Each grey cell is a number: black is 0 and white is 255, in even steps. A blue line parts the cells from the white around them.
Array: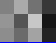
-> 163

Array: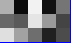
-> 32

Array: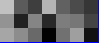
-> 159

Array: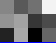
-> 1

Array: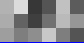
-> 126

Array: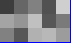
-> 184
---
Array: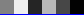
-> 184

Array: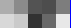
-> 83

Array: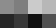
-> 126

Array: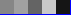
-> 100

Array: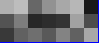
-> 168

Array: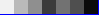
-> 114
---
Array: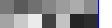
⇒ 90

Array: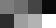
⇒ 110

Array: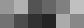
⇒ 177

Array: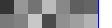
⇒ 151

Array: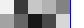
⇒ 58

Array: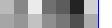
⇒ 135

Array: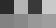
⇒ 180

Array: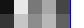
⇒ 232
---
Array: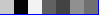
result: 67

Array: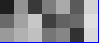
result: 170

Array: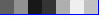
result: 174

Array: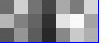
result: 169

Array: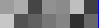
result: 139

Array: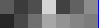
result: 65

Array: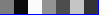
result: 77

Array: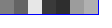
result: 46
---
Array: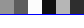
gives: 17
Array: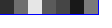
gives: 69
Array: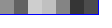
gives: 132
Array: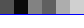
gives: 96
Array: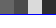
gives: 75
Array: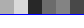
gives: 108
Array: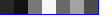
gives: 105
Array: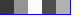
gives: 252
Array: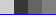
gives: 55
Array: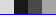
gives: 25
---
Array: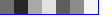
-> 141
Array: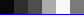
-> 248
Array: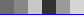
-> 154
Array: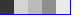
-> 143
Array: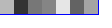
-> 99
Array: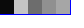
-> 144
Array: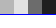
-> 108
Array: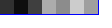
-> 204
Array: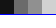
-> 144
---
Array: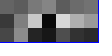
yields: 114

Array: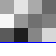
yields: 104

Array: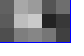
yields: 110

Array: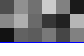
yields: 26

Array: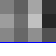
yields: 53

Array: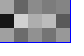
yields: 132
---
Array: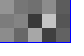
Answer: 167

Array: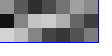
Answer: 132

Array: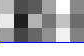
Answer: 102

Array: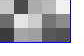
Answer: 160

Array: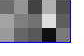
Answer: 87

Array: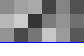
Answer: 118

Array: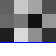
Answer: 143

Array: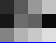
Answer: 200

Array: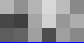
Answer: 159
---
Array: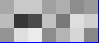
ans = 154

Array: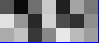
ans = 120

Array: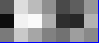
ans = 151

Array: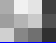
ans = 63

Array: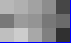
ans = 70

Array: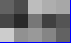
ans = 167
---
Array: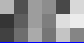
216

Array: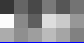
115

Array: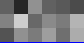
75

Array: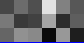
87

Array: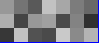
104

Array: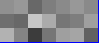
138
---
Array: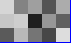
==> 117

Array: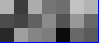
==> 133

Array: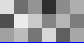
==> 118

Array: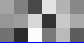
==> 252

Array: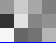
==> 115

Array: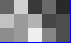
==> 239
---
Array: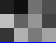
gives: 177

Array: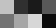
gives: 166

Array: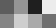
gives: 206

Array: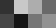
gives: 21

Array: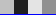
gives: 32

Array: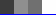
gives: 143

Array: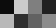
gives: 47

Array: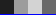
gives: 156
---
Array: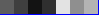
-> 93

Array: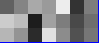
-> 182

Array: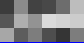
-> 167

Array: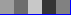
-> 158

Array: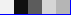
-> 242

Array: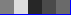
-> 127

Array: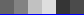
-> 101
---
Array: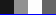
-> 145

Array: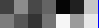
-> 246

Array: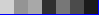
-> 119

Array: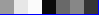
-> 105

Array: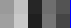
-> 31

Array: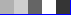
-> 101

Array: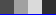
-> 161

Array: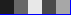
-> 232

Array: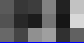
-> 159

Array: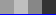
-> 191
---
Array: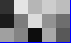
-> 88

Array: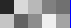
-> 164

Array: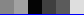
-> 222

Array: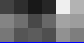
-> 126

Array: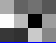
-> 135

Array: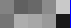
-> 25
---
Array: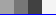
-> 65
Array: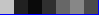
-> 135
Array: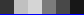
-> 72
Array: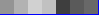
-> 90
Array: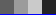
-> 202
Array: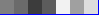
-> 160
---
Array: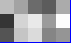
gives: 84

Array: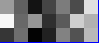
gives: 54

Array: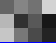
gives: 198

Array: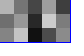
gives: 132

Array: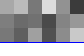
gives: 120

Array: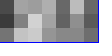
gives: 116

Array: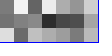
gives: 222
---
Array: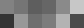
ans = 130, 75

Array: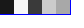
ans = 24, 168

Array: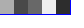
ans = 174, 45

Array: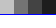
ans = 195, 29

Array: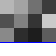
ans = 182, 93

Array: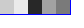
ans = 204, 122

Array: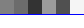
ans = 128, 245

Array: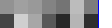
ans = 146, 46
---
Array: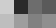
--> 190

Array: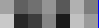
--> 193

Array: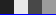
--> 155

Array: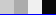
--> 204

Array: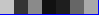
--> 169

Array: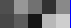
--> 184

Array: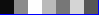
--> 213
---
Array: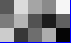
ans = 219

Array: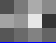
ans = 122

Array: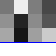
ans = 238

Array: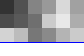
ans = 81

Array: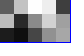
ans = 195

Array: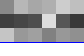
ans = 183
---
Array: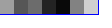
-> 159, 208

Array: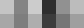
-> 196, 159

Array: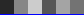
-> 40, 115

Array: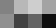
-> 130, 15

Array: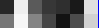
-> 39, 209

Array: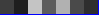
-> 61, 46

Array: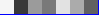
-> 245, 97

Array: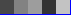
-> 71, 195

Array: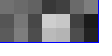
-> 113, 34

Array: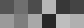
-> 84, 176
